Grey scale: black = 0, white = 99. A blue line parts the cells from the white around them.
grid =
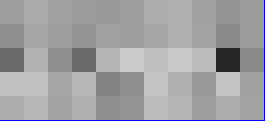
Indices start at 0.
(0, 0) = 61
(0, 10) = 60
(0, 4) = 59
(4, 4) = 56
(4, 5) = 58
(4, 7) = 70
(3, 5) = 56
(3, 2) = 64
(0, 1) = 66
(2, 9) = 15
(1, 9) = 53
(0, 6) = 67
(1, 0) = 56
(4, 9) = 67
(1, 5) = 61
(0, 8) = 62

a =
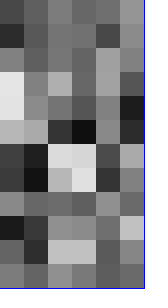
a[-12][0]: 28
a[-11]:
[17, 34, 45, 44, 28, 54]
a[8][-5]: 40
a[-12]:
[28, 37, 48, 40, 43, 58]
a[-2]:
[39, 18, 75, 75, 35, 52]
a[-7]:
[71, 66, 20, 6, 53, 17]
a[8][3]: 37
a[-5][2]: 71
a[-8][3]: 33
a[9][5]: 75
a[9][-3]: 54
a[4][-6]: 88
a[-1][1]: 39
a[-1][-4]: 56
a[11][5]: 41
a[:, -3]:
[40, 44, 39, 40, 33, 6, 83, 87, 37, 54, 75, 47]

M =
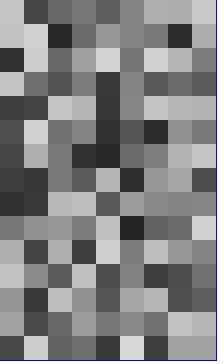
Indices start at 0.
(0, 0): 77
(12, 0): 58
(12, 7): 31
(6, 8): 77
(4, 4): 21
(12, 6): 71
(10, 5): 48
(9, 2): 59
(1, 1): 81
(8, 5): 61
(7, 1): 21
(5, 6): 17
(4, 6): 76
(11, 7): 30
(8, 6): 53
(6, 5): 42
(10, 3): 25
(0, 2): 40
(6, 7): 69
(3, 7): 42
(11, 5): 50
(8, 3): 73
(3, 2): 32
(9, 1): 56
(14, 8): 63
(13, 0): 63
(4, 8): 69
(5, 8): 47
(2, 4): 82
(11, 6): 25
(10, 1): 26
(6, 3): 19
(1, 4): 59
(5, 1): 81

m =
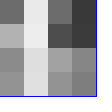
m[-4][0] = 42
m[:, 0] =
[42, 69, 54, 57]
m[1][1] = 92
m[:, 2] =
[42, 30, 63, 57]
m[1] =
[69, 92, 30, 23]

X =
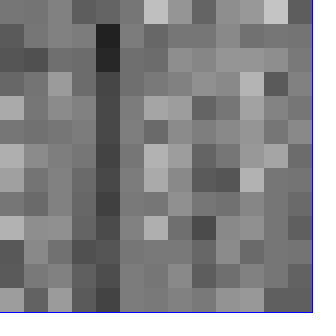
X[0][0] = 46
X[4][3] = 50
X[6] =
[68, 54, 49, 46, 26, 46, 69, 61, 39, 46, 59, 64, 42]
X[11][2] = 50
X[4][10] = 63
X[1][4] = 13
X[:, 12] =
[36, 45, 47, 50, 46, 53, 42, 45, 41, 37, 45, 38, 37]
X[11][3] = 37
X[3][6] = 47
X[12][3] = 35
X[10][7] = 47
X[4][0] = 66
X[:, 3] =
[36, 48, 42, 42, 50, 48, 46, 41, 40, 39, 31, 37, 35]
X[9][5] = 50
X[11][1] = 47
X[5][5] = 49
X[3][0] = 40
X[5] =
[46, 44, 46, 48, 28, 49, 41, 54, 49, 53, 58, 46, 53]
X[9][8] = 29
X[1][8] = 46
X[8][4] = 25
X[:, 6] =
[74, 40, 42, 47, 64, 41, 69, 66, 46, 68, 47, 46, 47]
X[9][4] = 29
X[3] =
[40, 45, 60, 42, 27, 43, 47, 50, 56, 53, 70, 35, 50]
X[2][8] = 52
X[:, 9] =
[55, 53, 58, 53, 46, 53, 46, 33, 44, 53, 54, 43, 57]
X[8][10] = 52
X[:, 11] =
[76, 46, 55, 35, 51, 46, 64, 46, 46, 46, 46, 46, 37]
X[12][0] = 61
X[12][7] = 50
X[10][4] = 33

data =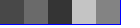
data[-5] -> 28
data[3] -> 76
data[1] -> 41
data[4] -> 51
